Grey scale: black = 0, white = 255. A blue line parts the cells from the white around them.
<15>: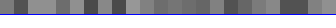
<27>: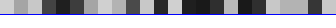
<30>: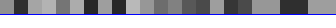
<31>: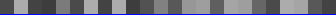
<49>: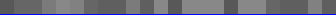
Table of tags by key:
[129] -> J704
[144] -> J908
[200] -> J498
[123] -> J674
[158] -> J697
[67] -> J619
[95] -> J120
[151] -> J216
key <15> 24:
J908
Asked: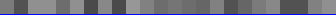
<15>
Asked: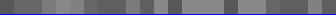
<49>
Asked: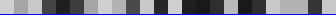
<27>
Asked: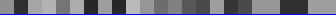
<30>

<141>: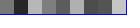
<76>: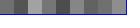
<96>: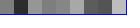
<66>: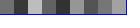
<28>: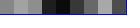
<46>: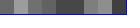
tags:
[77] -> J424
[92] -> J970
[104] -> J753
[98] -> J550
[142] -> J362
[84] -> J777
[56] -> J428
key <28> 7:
J753
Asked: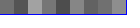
<76>
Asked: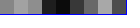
<28>
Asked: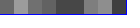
<46>

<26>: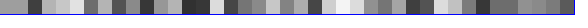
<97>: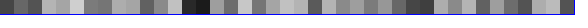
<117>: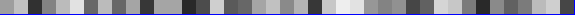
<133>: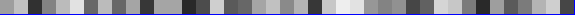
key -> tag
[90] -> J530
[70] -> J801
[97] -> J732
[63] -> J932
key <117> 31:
J732
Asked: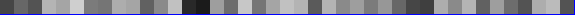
<97>

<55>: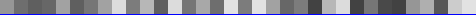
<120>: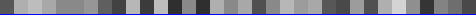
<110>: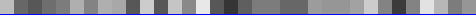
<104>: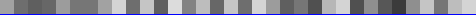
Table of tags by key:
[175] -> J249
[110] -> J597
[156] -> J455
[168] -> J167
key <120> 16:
J249
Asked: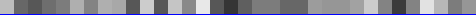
<110>
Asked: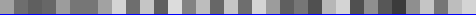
<104>
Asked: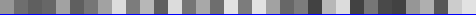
<55>

